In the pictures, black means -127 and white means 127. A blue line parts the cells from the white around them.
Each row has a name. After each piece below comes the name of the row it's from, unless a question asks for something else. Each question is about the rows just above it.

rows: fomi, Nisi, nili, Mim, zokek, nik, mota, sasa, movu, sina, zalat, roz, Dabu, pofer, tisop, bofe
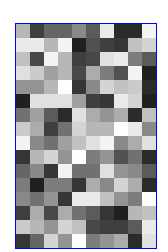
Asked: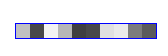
nili
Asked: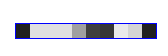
nik
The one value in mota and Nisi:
[65]
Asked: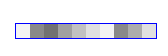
movu
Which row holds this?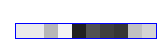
Nisi
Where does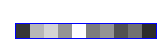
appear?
sina
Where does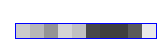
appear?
tisop

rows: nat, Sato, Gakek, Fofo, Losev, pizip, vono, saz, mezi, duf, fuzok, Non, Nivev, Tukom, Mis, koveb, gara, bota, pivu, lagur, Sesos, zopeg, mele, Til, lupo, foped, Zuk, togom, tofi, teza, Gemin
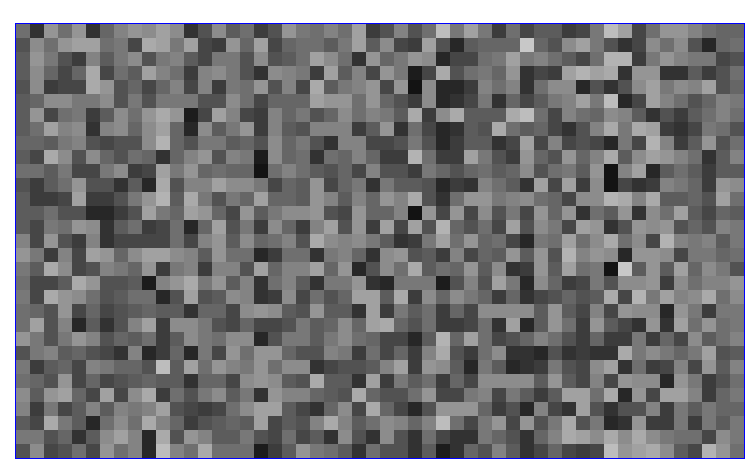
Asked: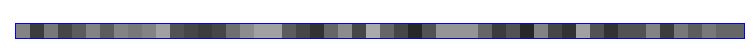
togom
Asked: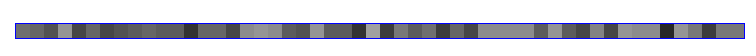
Sesos
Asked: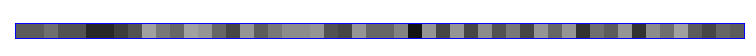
Tukom
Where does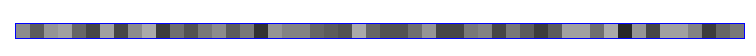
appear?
Zuk
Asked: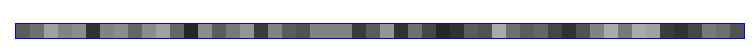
saz
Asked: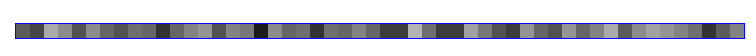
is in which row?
duf

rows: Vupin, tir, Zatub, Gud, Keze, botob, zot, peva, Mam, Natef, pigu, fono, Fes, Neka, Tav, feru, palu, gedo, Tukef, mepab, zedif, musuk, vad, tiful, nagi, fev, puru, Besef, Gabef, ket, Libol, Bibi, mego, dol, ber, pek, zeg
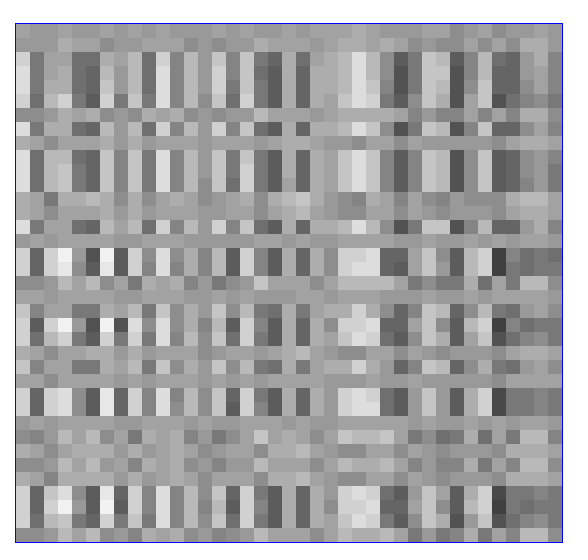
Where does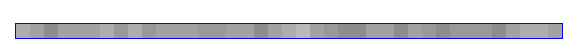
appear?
Neka
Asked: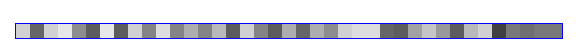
gedo
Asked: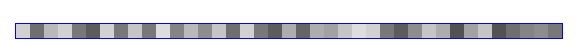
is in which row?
botob

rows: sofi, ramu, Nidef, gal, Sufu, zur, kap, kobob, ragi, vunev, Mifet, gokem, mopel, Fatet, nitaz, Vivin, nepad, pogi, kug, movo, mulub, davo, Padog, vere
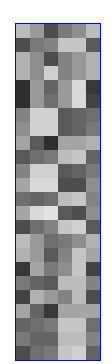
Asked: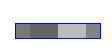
Padog
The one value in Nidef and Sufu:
[25]
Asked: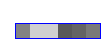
Mifet

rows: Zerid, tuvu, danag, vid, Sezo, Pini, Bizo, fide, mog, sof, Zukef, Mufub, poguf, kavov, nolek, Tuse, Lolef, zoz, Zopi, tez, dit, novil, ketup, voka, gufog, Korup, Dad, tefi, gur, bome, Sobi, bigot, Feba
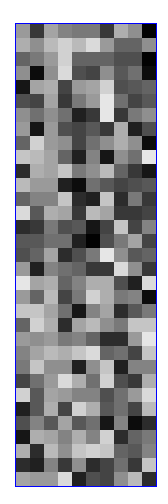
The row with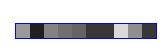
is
zoz
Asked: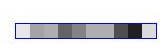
Zopi
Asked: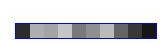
Zukef
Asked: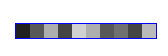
tefi
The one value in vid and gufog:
[15]
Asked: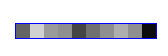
mog
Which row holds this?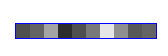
Lolef

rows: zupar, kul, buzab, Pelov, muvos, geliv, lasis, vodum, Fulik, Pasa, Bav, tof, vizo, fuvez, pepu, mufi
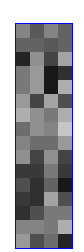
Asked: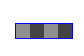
Pasa
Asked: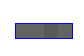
kul
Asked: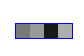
muvos

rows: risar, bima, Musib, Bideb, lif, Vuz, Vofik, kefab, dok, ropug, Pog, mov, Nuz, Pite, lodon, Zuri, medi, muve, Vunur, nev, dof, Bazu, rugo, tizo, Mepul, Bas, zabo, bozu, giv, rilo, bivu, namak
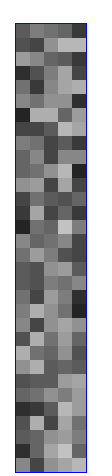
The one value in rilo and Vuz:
[17]
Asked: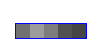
medi
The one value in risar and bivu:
[-26]
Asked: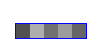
rugo

